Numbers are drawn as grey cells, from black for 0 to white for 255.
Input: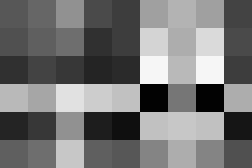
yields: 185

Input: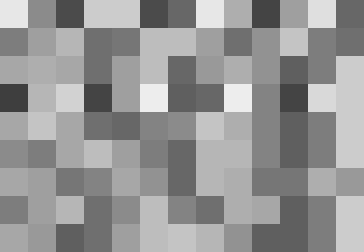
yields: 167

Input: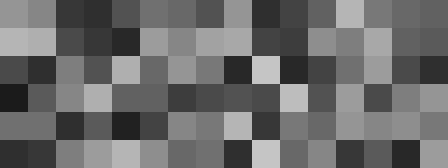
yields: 27

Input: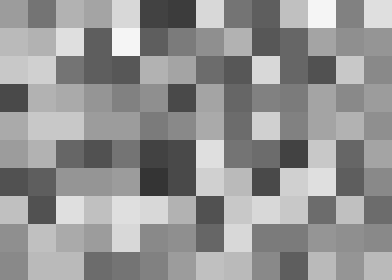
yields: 192

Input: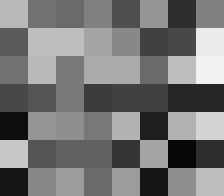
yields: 14
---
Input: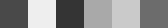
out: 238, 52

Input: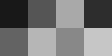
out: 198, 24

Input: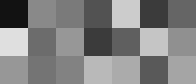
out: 223, 18

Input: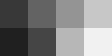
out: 241, 32

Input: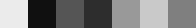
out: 235, 16

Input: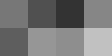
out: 193, 51

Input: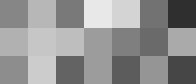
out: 232, 47
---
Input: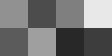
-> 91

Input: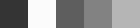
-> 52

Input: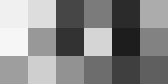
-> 158

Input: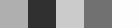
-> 175

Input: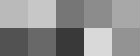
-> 82

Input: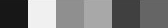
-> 23
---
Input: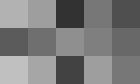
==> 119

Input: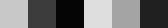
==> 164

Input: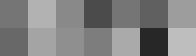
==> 96

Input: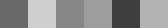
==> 62

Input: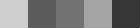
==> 164

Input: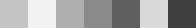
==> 217
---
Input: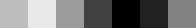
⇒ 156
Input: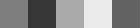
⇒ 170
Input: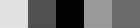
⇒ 2
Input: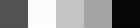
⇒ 196
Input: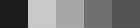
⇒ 167
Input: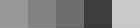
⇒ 108
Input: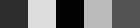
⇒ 3
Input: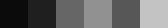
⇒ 102
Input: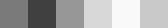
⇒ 151
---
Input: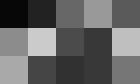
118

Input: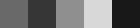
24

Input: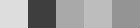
148

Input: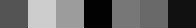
17

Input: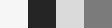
123

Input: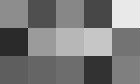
127

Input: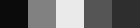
46

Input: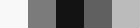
187

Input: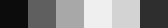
46
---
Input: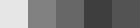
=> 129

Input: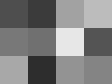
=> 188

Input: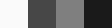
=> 127

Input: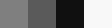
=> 127

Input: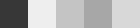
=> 216

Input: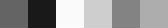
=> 206

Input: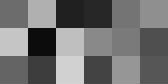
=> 197
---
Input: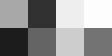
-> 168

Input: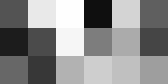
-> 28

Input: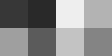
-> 55

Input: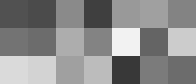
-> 115

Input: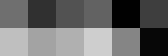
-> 111

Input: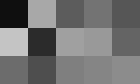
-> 196
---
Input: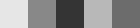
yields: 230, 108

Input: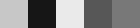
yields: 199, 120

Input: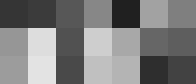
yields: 53, 66

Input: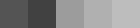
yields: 84, 189

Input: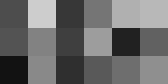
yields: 77, 143

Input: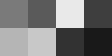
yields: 122, 25

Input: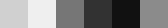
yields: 208, 139

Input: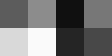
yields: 92, 72

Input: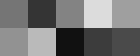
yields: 117, 74
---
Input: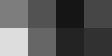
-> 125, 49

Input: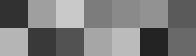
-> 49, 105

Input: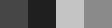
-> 70, 138

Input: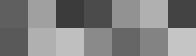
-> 95, 197

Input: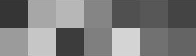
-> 53, 100

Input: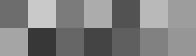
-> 109, 150
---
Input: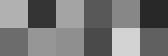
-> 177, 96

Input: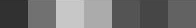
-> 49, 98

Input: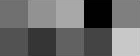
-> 112, 200

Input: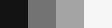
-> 19, 246

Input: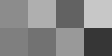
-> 140, 54

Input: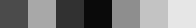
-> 75, 230
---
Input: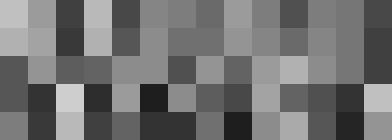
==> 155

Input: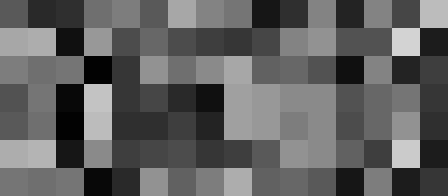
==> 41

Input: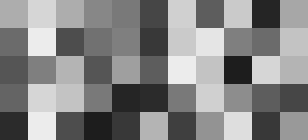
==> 214

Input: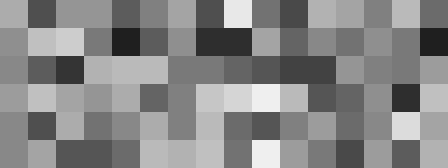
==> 79

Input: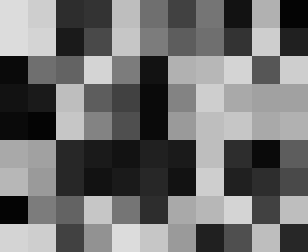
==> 206
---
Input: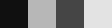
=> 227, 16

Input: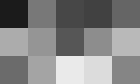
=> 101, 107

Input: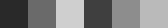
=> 186, 41

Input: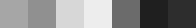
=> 45, 166

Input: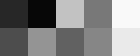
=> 249, 77

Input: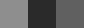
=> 255, 142

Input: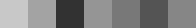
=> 134, 200

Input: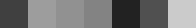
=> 203, 64
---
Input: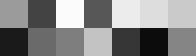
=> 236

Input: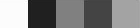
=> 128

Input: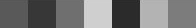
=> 43

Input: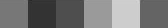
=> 154

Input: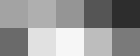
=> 149

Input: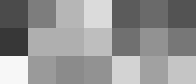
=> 91

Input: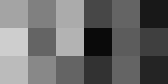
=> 71

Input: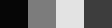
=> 124

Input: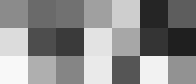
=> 206

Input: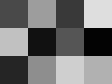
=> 157
